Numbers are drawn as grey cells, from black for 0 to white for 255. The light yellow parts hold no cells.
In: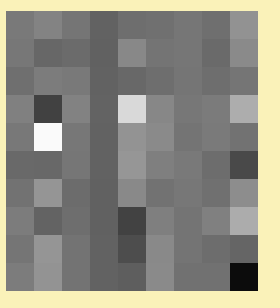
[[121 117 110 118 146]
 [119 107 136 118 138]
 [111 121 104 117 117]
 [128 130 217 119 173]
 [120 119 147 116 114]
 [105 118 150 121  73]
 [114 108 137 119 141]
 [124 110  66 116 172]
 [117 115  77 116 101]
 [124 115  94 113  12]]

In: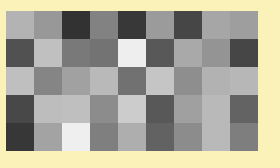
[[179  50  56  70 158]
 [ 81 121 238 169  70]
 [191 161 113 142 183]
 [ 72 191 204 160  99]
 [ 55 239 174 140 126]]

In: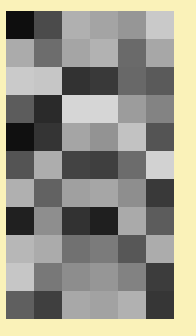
[[ 14 176 150]
 [171 165 106]
 [202  50 104]
 [ 92 214 156]
 [ 16 165 194]
 [ 84  67 108]
 [176 160 142]
 [ 32  50 170]
 [183 113  87]
 [198 141 130]
 [ 95 168 177]]

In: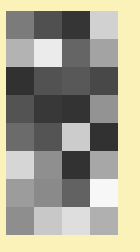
[[123  53]
 [179 101]
 [ 49  88]
 [ 83  51]
 [107 204]
 [214  50]
 [156  98]
 [142 222]]

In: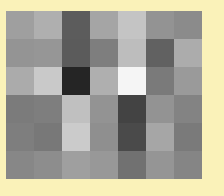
[[159  92 196 139]
 [148  91 189 172]
 [171  37 245 154]
 [123 192  67 131]
 [126 203  74 122]
 [135 159 113 133]]

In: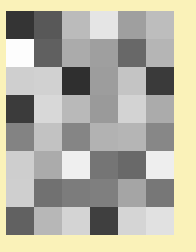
[[ 52 187 159]
 [253 171 104]
 [207  47 196]
 [ 59 185 211]
 [131 133 181]
 [206 239 105]
 [207 124 165]
 [ 97 212 213]]
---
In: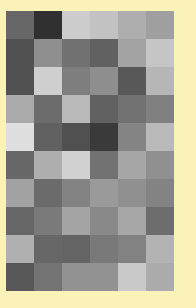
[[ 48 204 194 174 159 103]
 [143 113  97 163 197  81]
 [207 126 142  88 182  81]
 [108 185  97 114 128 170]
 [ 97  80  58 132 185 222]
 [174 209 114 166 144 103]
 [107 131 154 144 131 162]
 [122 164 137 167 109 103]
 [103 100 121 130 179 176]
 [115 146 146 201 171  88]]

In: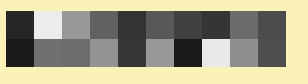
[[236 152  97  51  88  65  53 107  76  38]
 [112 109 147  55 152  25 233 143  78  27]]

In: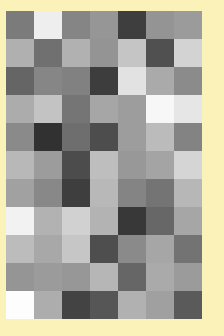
[[238 133 150  62 148 155 123]
 [112 177 148 197  80 211 176]
 [134 129  61 226 170 139 101]
 [195 117 166 157 247 230 172]
 [ 49 110  77 157 187 131 138]
 [156  76 190 152 164 213 184]
 [136  62 184 132 116 183 161]
 [178 209 179  56 103 166 242]
 [168 198  78 138 166 115 188]
 [155 151 182 102 170 155 149]
 [173  67  86 177 160  90 253]]

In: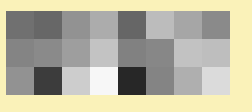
[[103 146 172 102 188 166 138 112]
 [138 158 195 129 135 194 190 132]
 [ 60 205 247  39 132 175 219 146]]

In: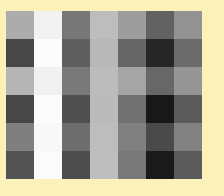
[[242 119 189 157  98 146 172]
 [252  95 184 102  38 107  71]
 [241 121 188 165 103 149 181]
 [252  80 187 113  24  91  71]
 [248 110 189 128  74 130 127]
 [251  77 190 120  26  91  83]]

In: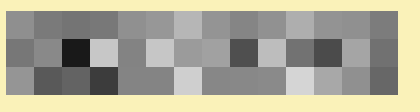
[[122 116 120 144 151 182 148 133 145 174 147 144 124 143]
 [137  25 199 131 198 155 161  79 189 114  75 165 113 119]
 [ 89  99  60 132 132 207 135 136 138 213 168 144 103 149]]

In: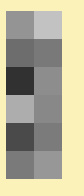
[[194 148]
 [121 109]
 [141  49]
 [136 173]
 [123  74]
 [151 122]]

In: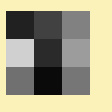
[[ 65 129  33]
 [ 42 156 208]
 [ 10 118 112]]
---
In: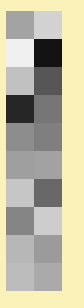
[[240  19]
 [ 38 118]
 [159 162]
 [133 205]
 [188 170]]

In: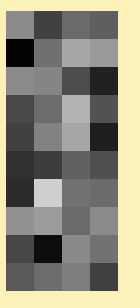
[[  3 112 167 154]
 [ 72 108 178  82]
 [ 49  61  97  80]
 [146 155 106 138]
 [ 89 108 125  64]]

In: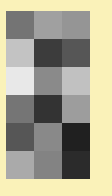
[[195  60  86]
 [117  51 157]
 [170 131  43]]

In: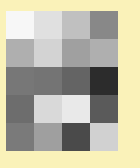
[[175 211 160 175]
 [109 217 233  90]]

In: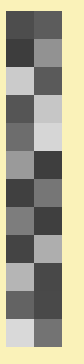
[[ 61 146]
 [ 85 198]
 [154  62]
 [125  63]
 [181  72]
 [217 115]]

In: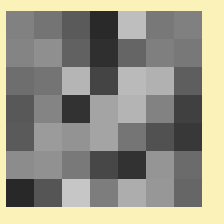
[[132 143  97  47 101 127 120]
 [ 88 132  50 164 180 130  64]
 [140 145 121  71  50 149 107]]

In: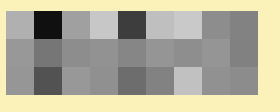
[[152 118 141 146 134 149 142 149 129]]

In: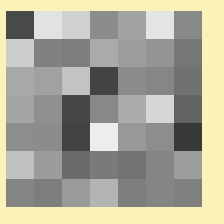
[[205 129 126 170 157 148 118]
 [164 143  70 136 171 214  99]
 [192 156 106 122 115 133 157]]

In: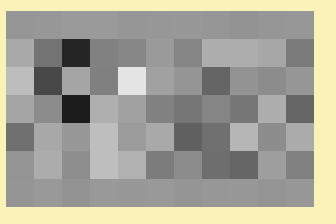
[[169 115  37 129 135 154 133 173 173 167 122]
 [165 140  28 175 161 130 118 133 119 174 102]
 [148 172 142 190 177 124 140 110 102 158 129]]
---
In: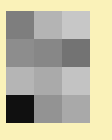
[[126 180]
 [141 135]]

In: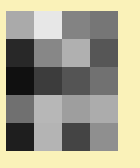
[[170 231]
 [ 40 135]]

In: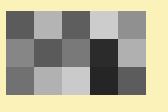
[[ 91 180]
 [134  90]]

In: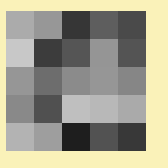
[[171 151]
 [200  60]]

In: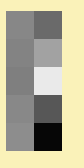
[[135 106]
 [131 162]]

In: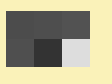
[[76 78]
 [79 51]]

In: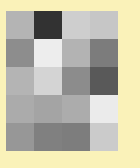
[[180  50]
 [141 237]]
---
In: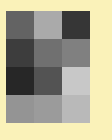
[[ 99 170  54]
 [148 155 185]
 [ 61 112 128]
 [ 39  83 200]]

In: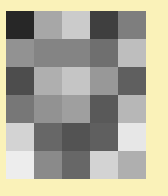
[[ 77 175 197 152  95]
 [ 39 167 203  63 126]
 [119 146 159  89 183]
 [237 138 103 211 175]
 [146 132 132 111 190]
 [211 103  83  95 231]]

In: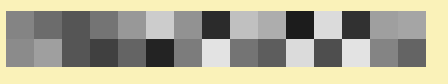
[[139 159  85  64 100  35 124 227 116  93 219  78 227 132 100]
 [132 108  85 116 152 204 146  43 192 173  28 219  49 159 165]]

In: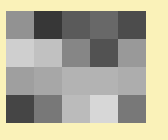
[[207 193 134  82 153]
 [159 167 179 179 173]
 [ 69 120 187 215 120]
 [146  55  90 104  76]]

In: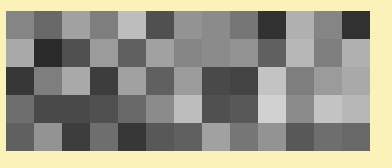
[[ 96 147  61 110  55  88  96 161 118 147  88 110 104]
 [ 55 126 169  61 161  96 155  73  67 195 126 155 169]
 [133 104 161 126 189  80 147 139 118  49 176 133  49]
 [110  73  73  80 104 139 189  80  88 209 139 195 183]
 [169  42  80 155  96 161 133 139 147  96 183 126 176]]

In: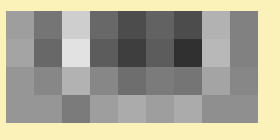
[[150 150 123 158 171 158 171 143 143]
 [150 135 178 135 110 123 117 164 135]
 [158 117 206 104  76  98  76 178 129]
 [164 104 226  92  62  92  48 184 129]]

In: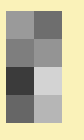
[[ 59 211]
 [102 182]
 [126 148]
 [154 110]]
